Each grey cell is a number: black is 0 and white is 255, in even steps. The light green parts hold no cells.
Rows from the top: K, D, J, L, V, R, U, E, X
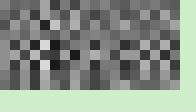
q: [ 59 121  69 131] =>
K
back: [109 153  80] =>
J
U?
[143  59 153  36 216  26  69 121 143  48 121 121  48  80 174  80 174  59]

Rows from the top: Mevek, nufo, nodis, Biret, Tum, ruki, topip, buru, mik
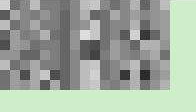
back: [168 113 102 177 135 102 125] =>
nufo
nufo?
[ 90 168 135 125 147 125 102 135 177 102 113 168 135 157 135 147 157]
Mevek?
[208 113 135 188 125 125 113 135 188 198 135 113 135 177 102 147 188]
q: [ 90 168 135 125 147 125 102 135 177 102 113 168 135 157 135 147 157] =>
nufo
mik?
[113 157 147 168  90 168 102 135 188 198 135 125 147 177 113 147 177]
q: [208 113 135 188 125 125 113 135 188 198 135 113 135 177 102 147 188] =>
Mevek
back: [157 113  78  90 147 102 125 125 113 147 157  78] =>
Tum

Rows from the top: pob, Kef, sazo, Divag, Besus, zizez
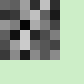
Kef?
[ 45  57 150 192  95  25]
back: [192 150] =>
Kef

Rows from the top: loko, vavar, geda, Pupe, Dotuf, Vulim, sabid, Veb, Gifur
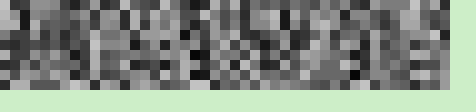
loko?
[194  53  64 144 144 135  64  34  76 154  44  64 185  95  76  64 185 113
  64  24  44 175  95 175  53 113  86 104  76 113  95  76 135  95 135  64
  44 154 124 124 124 194 113 166  44]
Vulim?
[175  64  64 144 104 154 104  24  64 175  76  95 113 124 104 113 154 135
 166   6  24 154 113 124  64 175  64 124  53  95 166 154 135 113 104  24
  53 154  95  86 113 175 166 113 135]
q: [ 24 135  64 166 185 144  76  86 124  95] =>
geda
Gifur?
[ 44 175 175  86  86  86 154 194 166  44 166 144  44 144 166 135  76  95
 113 194 194  44 104  86 144  86 166 124 144 124 113  86  76 124  64 166
 194  64 124 104  95  44 104  86 154]

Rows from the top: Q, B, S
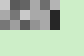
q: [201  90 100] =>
Q
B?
[169 119 201 169 169  38]
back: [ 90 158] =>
S
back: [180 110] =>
Q
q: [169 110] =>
Q
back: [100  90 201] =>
Q
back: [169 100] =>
Q

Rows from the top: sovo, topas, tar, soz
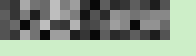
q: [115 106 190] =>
sovo
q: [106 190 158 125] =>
topas
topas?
[ 94  53 125  29 106 190 158 125  18  83  41 146 136 115 125 136 136]

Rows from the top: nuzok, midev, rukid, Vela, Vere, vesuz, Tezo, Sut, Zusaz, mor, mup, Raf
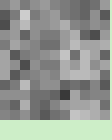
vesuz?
[164  89 123 132 143 154 195 112 186 164 100]
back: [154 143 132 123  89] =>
vesuz
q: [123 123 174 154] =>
Tezo

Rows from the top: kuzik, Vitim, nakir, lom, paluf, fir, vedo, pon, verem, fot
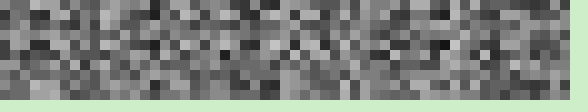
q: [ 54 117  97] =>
paluf
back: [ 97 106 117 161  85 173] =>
fot

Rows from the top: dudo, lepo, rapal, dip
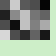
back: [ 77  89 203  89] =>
dudo
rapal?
[ 77  14 193 128 170]
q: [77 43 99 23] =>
dip
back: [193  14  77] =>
rapal
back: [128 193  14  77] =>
rapal
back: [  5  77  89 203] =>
dudo
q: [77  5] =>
dudo

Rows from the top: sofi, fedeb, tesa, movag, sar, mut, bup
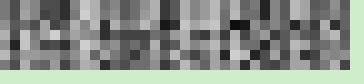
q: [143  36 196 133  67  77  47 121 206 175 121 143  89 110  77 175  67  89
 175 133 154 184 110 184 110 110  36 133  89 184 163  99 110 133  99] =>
sar
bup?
[121  77 175 110  99 154  67 121 175 163  47  99  77 110 110 143  57  99
 184 133  99 163 121 163  47 163  77  67  99 163 163  89 121 175  67]
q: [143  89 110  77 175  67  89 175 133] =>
sar
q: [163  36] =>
mut
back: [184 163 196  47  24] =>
tesa

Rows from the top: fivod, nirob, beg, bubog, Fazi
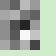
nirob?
[166 177 119  98]
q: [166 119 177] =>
Fazi
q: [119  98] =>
nirob
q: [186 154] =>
fivod

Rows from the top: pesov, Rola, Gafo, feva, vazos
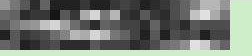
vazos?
[ 99  88  33  44  67  77  44  44  44  88  67  67  67  44  55  77 109 119
 141 224 204 131  99]
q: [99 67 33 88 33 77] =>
feva
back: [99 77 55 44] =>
pesov
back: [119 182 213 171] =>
feva
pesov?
[150 119  88  44  99  33  33  33  55  33  33  55  67  55  33  44  55  77
  99 131 182 182 150]

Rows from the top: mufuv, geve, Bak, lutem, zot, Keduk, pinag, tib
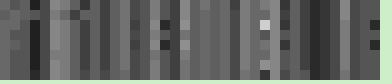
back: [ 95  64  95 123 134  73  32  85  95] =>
zot
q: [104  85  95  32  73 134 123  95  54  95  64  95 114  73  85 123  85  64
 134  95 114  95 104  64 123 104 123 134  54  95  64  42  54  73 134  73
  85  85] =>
mufuv
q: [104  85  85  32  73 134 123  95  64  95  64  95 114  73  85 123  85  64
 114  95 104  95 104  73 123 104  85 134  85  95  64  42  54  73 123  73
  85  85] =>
lutem

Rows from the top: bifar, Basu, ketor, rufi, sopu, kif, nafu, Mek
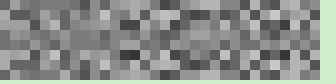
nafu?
[170 101 101 101 160 141 101 141  92 141 191 141 123 181 101 170 181 170
  92  71  92 150  83 101 170  92 150 200 132 181 170  83]
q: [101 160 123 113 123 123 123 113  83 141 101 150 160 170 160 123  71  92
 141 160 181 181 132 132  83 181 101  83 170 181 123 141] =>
bifar
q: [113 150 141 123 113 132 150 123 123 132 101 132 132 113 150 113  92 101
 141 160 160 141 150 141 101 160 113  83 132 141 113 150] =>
rufi
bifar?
[101 160 123 113 123 123 123 113  83 141 101 150 160 170 160 123  71  92
 141 160 181 181 132 132  83 181 101  83 170 181 123 141]
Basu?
[170  92  92 113 160 132 101 150 113 141 191 132 123 170  92 170 191 181
  92  71  83 132  83 101 170  83 160 200 132 160 170  83]

